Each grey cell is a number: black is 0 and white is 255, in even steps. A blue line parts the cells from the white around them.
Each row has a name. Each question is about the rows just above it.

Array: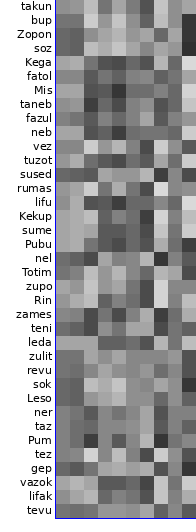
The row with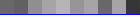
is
Zopon
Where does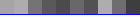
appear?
Pubu
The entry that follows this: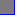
[82]
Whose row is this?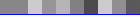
vez
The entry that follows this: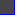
[196]
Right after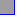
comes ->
[173]

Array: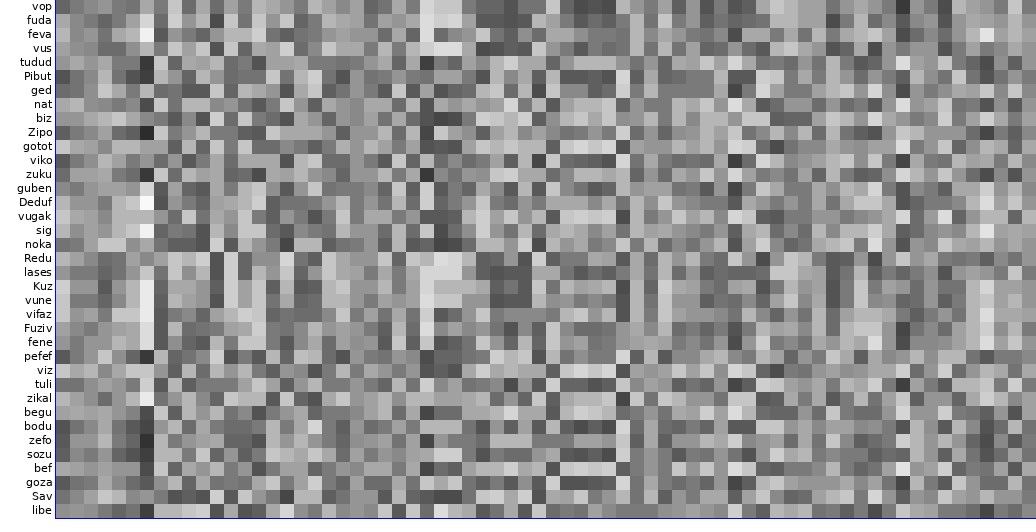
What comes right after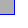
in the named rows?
[149]
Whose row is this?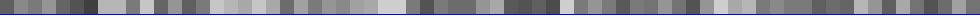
sozu
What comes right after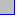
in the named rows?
[182]
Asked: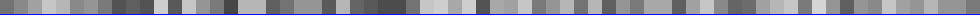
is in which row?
Sav
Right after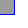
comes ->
[220]
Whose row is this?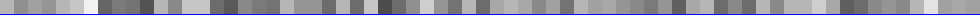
sig
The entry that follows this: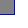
[76]

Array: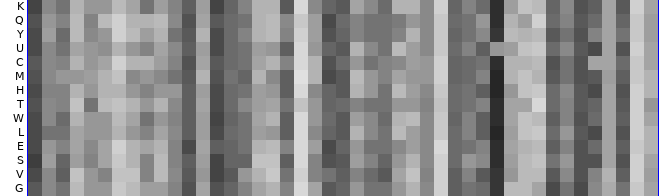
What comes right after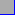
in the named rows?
[115]
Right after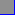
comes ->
[179]
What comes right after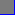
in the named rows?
[151]

